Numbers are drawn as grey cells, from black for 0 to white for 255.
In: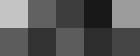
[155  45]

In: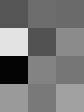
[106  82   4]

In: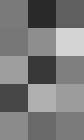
[ 95 142 158]

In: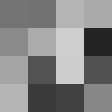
[170 206  82 181]

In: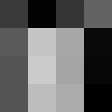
[ 99 167 203  84]

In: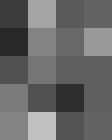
[ 99 105 117 122]
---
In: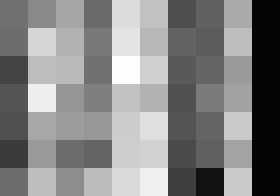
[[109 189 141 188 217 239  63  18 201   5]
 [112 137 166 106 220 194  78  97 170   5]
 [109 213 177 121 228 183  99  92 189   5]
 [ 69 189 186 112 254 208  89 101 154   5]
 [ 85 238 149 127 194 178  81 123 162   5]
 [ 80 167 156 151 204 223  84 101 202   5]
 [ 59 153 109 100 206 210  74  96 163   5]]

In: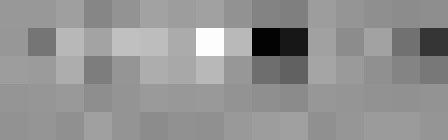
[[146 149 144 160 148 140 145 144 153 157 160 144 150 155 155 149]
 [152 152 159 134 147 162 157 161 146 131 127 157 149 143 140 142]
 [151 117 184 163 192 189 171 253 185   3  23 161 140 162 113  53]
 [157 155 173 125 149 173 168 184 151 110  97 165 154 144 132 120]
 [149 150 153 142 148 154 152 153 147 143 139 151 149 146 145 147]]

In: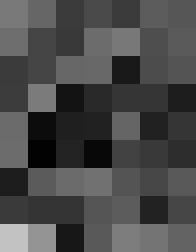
[[194 148  23  89 125 116  99]
 [121 102  59  74  59  92  86]
 [110  69  57 108 120  78  90]
 [ 59  69 103 104  25  76  84]
 [ 60 123  19  41  53  53  29]
 [107  12  31  33 101  33  53]
 [108   2  35   8  66  57  45]
 [ 29  91 107 113  84  71  89]
 [ 58  52  52  85  92  34  70]]

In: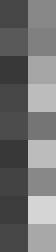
[[ 70 168]
 [ 70 136]
 [ 89 128]
 [ 56 165]
 [ 70 188]
 [ 76 117]
 [ 56 188]
 [ 67 136]
 [ 60 213]]

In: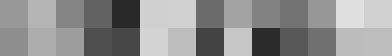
[[142 173 157  78  71 211 190  66 198  43  88 112 188 190]
 [152 181 133  98  41 208 209 107 163 130 114 151 223 209]]

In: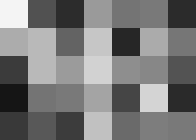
[[ 57  88  60 193 106 125 121]
 [244  81  44 154 116 121  43]
 [172 185  99 198  38 171 118]
 [ 59 185 155 210 142 135  83]
 [ 21 116 121 164  69 212  42]]

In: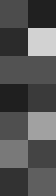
[[ 50  95]
 [ 76  32]
 [ 43 210]
 [ 82  82]
 [ 31  58]
 [ 79 161]
 [121  68]]

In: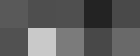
[[ 81 201 123  72 105]
 [ 89  78  79  35  73]]
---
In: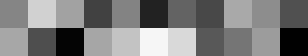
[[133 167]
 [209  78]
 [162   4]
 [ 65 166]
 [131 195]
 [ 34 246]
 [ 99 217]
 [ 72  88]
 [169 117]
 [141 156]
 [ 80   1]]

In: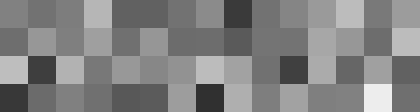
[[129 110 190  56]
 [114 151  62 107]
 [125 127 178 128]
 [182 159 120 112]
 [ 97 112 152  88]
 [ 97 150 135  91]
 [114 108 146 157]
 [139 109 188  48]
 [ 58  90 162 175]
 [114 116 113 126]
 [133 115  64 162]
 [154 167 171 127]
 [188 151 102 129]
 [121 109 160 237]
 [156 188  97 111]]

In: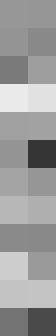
[[151 148 122 234 161 148 164 183 138 205 195 116]
 [150 137 158 225 162  53 150 175 137 154 196  74]]

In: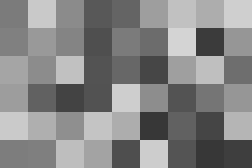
[[123 128 165 157 202 125]
 [201 153 140  97 175 127]
 [139 132 193  67 143 190]
 [ 88  79  83  82 196 163]
 [100 123 103 206 173  78]
 [158 108  70 141  55 205]
 [193 212 159  83  97  84]
 [173  59 191 117  69  55]
 [207 150 110 150 181  62]]

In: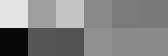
[[228   7]
 [159  86]
 [196  82]
 [137 144]
 [122 138]
 [121 138]]

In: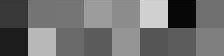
[[ 56  29]
 [116 185]
 [117 105]
 [156  91]
 [140 148]
 [208  86]
 [  7  92]
 [111 127]]

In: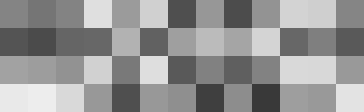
[[132  84 162 233]
 [117  75 157 237]
 [131 101 146 217]
 [223 103 209 152]
 [155 178 121  79]
 [208  97 222 152]
 [ 79 159  89 143]
 [151 187 129  63]
 [ 76 165  95 141]
 [147 212 130  57]
 [211 103 217 158]
 [207 127 216 153]
 [133  89 153 227]]

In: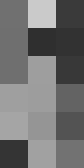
[[112 111 111 159 165  52]
 [202  47 158 157 149 161]
 [ 58  50  56  99  83 114]]
